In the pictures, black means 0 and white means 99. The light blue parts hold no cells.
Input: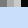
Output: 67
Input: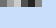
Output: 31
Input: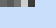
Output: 45
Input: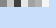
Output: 63
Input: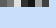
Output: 8
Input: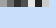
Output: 89
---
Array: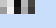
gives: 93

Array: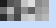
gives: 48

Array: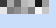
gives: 49

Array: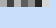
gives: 26

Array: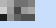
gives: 55

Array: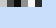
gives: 29

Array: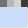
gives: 71
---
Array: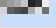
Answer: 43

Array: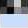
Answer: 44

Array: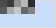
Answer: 51

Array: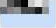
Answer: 56

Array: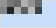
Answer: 25

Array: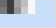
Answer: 96
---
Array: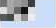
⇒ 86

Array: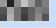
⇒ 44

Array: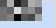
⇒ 38

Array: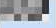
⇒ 21

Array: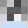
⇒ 48

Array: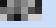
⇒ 19
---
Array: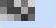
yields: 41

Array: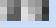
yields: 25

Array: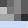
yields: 18

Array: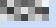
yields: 59

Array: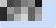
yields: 65

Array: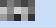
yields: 21

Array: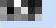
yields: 75

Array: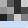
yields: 50

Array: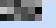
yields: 48

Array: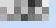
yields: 74
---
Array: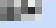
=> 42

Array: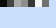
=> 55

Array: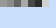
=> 65

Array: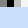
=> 95

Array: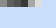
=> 22

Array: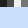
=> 46

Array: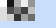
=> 92

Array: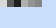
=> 68

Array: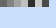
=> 74
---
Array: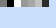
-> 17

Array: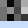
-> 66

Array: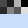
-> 1

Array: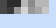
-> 71

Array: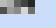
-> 15

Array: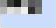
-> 39

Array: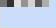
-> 67

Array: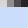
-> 14
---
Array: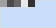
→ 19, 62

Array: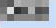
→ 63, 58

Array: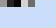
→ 42, 59

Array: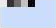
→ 3, 91

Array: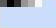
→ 96, 35

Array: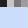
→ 61, 12

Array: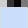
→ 47, 80

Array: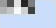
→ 48, 70
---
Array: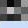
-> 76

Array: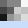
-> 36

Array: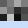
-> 43

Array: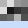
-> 9

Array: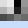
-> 80

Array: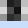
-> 30
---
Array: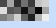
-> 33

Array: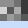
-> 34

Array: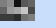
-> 60

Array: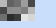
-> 55

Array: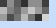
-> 50

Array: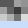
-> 39

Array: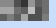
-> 64

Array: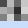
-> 61
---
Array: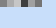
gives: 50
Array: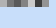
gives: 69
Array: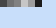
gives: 27
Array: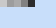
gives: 78
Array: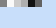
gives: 50
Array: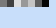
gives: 47
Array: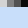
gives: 82
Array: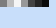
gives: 48
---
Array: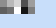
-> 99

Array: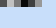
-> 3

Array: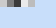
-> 23

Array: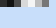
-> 95

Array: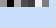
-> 24

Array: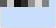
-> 57

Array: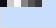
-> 51
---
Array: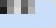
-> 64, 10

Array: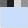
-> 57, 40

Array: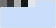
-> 89, 44

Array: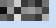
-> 44, 39

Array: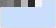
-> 93, 46

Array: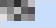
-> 74, 86
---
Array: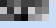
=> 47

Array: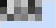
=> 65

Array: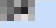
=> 54

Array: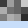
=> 78

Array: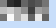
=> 45

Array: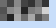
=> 20

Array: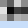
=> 54

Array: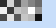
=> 41

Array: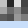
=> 26
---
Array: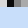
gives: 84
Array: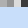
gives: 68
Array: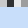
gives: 78
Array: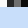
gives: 97
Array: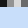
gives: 8
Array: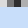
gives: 85
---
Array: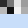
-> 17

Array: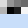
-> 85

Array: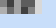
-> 51

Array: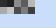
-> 18

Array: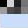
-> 1

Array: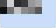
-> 29

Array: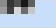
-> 54

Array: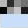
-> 71
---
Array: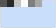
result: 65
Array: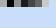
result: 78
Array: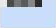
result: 17
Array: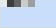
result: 61
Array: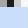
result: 96
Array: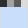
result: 85
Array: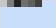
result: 25
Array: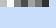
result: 19
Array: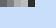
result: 18
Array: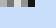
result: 8
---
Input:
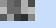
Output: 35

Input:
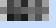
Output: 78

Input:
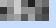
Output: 46

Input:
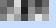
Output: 52

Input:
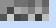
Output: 33

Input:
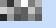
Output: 15

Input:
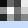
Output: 14

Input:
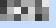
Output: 55
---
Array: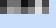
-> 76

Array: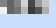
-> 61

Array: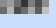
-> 30

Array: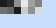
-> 62

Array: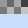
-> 65

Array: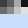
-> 65

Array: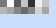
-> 92

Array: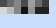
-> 41
